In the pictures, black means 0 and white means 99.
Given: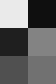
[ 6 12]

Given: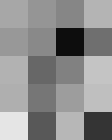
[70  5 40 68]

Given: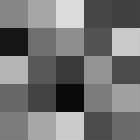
[25 32 22 26 48]

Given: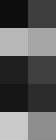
[24 71]

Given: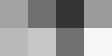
[60 44]

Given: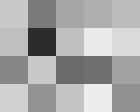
[73 91 41 57]

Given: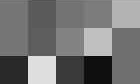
[70 74 22]
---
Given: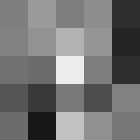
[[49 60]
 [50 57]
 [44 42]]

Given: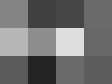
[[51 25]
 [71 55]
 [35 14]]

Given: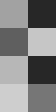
[[63 15]
 [37 77]
 [71 15]]

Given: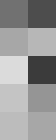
[[44 30]
 [65 71]
 [85 23]]

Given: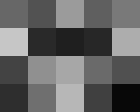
[[40 32]
 [77 16]
 [26 56]]

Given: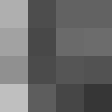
[[68 30]
 [63 28]
 [56 29]]
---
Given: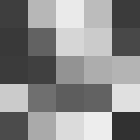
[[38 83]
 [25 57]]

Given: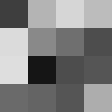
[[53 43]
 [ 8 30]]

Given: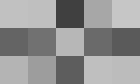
[[44 71]
 [61 36]]

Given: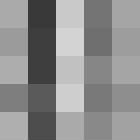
[[24 82]
 [24 75]]

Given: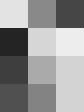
[[83 92]
 [66 82]]

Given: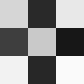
[[78  9]
 [15 97]]
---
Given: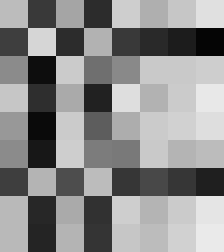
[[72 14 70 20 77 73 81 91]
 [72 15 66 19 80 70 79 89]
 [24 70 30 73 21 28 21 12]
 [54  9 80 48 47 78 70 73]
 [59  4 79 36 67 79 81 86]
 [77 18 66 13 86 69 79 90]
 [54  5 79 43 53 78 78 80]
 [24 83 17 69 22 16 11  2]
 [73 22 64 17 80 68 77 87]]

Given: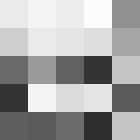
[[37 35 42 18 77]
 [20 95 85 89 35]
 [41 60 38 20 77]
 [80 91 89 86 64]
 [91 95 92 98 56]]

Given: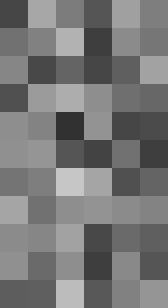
[[36 37 73 34 50 58]
 [56 41 55 24 53 33]
 [54 52 63 28 41 37]
 [64 44 55 57 54 51]
 [45 49 77 64 31 39]
 [56 58 33 26 44 24]
 [55 51 19 57 27 29]
 [31 60 67 55 43 40]
 [52 28 39 27 37 63]
 [44 50 69 24 54 46]
 [27 65 48 33 62 49]]

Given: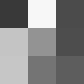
[[77 45 36]
 [76 57 30]
 [22 96 29]]

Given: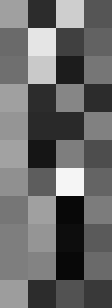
[[61 17 32 22]
 [49 51  3 41]
 [49 58  5 35]
 [46 62  3 48]
 [56 36 95 39]
 [63  8 49 30]
 [58 16 16 50]
 [62 17 52 17]
 [43 78 11 46]
 [41 89 25 38]
 [62 17 80 33]]

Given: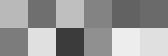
[[48 87 23 56 92 87]
 [72 43 74 51 38 41]]

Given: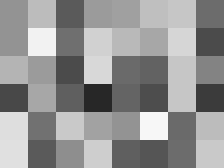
[[87 35 55 80 37 33 42 78]
 [86 44 78 63 57 96 41 73]
 [28 65 37 15 39 30 77 23]
 [70 60 29 84 41 38 77 51]
 [57 94 43 81 72 65 83 29]
 [57 73 35 60 62 74 77 42]]

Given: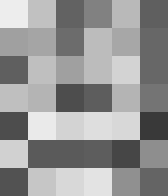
[[32 77 84 88 56 39]
 [81 35 35 36 27 55]
 [30 91 82 86 84 22]
 [74 70 30 36 70 45]
 [37 74 62 73 82 40]
 [62 64 42 73 65 40]
 [92 75 38 50 72 37]]
